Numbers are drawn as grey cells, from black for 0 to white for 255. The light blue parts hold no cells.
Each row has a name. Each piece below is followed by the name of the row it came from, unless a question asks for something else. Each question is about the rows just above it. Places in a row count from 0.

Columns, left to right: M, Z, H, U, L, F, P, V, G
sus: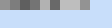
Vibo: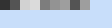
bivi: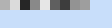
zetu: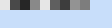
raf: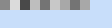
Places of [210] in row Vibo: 2
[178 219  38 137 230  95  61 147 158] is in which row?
bivi
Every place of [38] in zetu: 2

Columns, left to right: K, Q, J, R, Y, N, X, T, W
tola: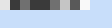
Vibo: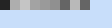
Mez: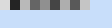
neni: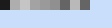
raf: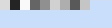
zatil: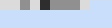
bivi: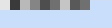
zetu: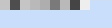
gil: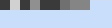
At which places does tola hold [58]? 1 3 4
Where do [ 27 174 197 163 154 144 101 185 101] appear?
neni
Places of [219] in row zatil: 0 1 3 8
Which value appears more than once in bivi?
[112]
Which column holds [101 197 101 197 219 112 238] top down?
W

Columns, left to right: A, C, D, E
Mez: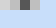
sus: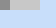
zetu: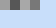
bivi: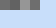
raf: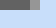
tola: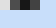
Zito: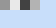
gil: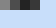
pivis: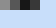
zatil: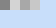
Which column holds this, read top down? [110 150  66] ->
E
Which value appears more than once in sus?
[200]
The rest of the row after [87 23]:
[56]
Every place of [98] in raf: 0 1 2

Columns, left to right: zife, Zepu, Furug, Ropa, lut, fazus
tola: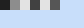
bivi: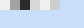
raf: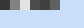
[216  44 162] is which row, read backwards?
bivi
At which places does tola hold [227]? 2 4

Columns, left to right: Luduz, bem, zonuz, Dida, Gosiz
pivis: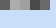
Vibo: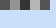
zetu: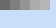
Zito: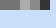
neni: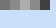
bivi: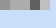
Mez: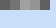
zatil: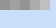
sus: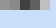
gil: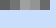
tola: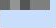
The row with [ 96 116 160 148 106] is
gil
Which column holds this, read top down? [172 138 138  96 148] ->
Dida
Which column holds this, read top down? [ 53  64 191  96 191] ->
Gosiz
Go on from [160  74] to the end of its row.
[106]
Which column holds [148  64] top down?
zonuz
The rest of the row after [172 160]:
[ 74 106]
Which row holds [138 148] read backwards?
sus

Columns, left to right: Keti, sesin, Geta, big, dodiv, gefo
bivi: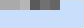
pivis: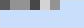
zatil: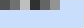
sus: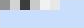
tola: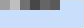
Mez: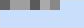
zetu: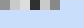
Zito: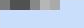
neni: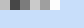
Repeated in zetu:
[202]
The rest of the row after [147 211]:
[ 60 202 241 231]
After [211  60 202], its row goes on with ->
[241 231]

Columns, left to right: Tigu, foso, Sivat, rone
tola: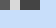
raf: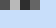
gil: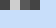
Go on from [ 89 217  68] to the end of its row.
[68]
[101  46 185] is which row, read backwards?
raf
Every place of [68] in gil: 0 3
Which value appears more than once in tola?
[68]
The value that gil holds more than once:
[68]
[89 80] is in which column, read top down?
Tigu

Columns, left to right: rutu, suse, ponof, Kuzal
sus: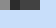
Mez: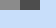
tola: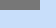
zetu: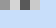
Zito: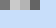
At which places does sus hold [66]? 2 3
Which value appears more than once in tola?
[119]
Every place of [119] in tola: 0 1 2 3
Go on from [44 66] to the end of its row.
[66]
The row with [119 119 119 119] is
tola
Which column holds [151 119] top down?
rutu
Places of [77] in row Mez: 2 3

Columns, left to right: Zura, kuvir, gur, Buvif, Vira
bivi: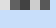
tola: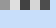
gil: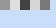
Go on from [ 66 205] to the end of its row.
[88]
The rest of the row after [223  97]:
[ 66 205  88]
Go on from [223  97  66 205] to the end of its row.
[88]

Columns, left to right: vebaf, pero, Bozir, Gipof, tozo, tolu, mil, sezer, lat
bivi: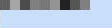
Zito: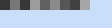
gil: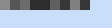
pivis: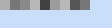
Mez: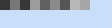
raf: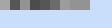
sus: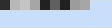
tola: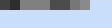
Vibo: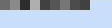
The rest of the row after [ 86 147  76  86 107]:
[156 147 147]
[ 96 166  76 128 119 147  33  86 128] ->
bivi
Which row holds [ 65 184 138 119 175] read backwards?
pivis
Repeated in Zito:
[55]
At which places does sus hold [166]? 3 8

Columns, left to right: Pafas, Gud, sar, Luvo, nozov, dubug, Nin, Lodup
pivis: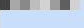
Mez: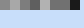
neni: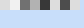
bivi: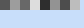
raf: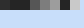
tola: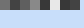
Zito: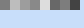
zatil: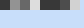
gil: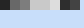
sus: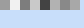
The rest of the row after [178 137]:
[168]
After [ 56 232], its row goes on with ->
[56 67]
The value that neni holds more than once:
[221]

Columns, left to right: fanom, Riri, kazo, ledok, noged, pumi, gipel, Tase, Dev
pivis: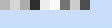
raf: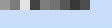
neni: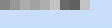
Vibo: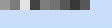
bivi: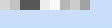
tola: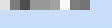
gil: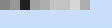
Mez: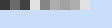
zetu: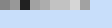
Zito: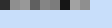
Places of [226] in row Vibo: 2
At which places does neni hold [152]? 1

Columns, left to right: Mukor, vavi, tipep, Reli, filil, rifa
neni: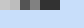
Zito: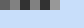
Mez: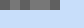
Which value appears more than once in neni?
[50]
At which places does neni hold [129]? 3
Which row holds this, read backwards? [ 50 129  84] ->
neni
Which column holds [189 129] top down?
vavi
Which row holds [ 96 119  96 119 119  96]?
Mez

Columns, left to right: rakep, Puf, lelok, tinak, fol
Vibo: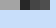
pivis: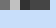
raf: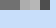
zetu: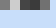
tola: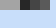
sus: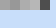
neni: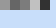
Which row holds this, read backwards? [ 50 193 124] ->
neni
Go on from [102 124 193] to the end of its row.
[50]
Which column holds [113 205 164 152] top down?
Puf
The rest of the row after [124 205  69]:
[ 59 113]
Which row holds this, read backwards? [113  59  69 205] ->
zetu
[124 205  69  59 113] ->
zetu

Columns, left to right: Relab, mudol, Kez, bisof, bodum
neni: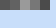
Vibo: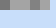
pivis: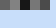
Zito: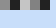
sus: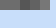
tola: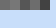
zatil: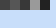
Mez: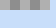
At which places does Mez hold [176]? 0 2 4
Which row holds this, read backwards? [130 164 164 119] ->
Vibo
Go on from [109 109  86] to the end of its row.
[ 98 119]

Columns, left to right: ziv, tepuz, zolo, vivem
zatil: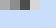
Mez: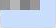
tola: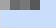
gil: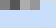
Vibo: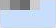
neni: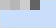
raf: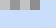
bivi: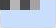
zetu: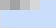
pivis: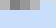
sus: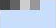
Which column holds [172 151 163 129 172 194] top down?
ziv
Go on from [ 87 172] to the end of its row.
[151]
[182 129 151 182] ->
pivis

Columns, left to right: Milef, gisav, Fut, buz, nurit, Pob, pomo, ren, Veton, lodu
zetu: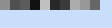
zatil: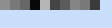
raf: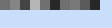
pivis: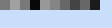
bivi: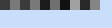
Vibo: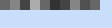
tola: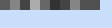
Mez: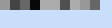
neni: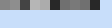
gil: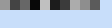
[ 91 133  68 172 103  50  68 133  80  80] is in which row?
tola
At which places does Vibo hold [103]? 0 4 9
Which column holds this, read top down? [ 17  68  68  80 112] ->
pomo
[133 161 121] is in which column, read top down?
gisav
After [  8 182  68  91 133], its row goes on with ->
[121  59]
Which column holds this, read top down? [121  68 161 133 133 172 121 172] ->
ren

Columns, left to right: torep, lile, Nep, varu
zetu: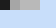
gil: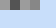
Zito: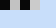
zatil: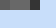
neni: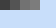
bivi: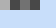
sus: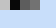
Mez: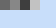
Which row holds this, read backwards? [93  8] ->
sus
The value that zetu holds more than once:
[185]
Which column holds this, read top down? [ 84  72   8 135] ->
lile
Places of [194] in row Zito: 1
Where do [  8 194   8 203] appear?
Zito
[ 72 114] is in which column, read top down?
varu
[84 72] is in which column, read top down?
lile

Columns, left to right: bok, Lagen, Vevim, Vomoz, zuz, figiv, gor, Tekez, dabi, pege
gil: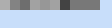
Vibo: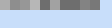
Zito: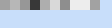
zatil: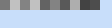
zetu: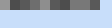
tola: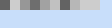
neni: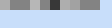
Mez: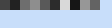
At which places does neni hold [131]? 1 2 4 8 9
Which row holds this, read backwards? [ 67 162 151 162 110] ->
gil
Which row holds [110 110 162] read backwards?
Vibo
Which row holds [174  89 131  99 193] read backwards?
zatil
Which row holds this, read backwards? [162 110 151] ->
tola

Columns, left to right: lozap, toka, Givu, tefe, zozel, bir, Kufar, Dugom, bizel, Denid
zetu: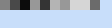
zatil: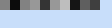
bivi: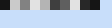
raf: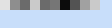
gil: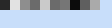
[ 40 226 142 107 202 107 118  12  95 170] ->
gil
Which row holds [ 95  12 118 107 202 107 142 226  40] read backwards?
gil

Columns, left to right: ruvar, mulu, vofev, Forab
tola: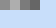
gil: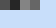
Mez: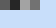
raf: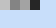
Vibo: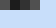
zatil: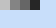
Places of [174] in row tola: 1
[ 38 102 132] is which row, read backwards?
zatil
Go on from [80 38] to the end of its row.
[132 102]

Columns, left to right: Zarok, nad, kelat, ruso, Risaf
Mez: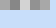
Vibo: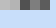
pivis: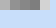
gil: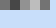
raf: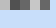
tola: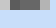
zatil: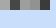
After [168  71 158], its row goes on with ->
[146  59]
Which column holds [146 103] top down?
kelat

